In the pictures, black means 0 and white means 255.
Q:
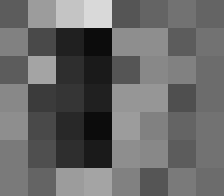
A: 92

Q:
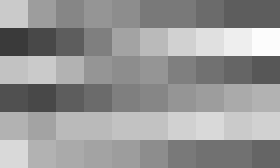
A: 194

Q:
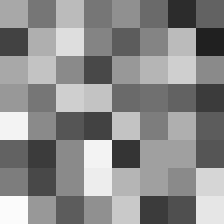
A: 168

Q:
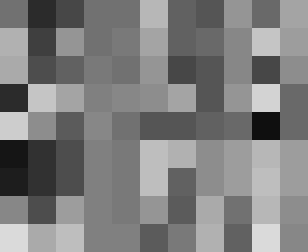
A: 170

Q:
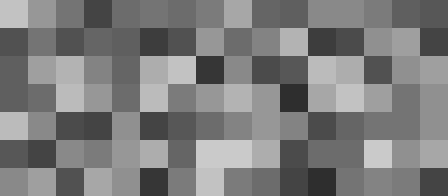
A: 95

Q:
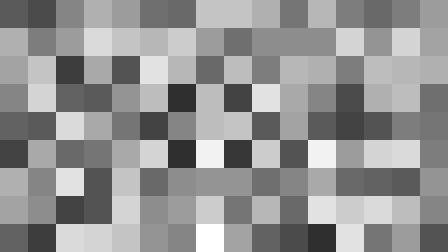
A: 163

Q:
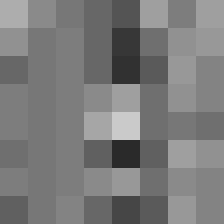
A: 103

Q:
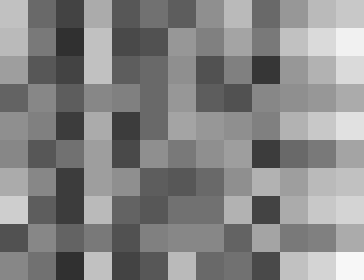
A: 158
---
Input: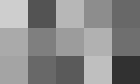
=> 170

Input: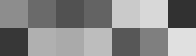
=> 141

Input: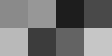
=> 138

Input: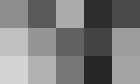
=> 192

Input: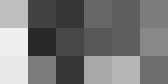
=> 239

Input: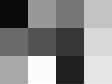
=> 104

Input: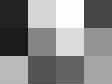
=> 26

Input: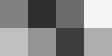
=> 129

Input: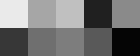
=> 234

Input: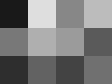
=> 120
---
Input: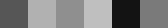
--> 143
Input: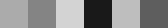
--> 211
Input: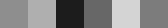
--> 28
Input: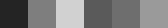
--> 209
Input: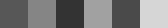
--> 51
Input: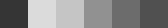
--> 197
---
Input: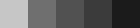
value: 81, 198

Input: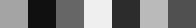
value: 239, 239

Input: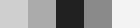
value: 33, 243

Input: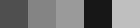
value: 154, 191

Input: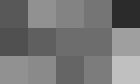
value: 109, 192

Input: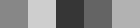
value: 54, 206

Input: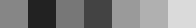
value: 67, 218

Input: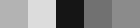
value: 21, 220

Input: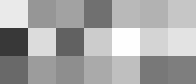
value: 204, 254

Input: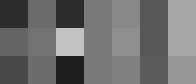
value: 121, 194
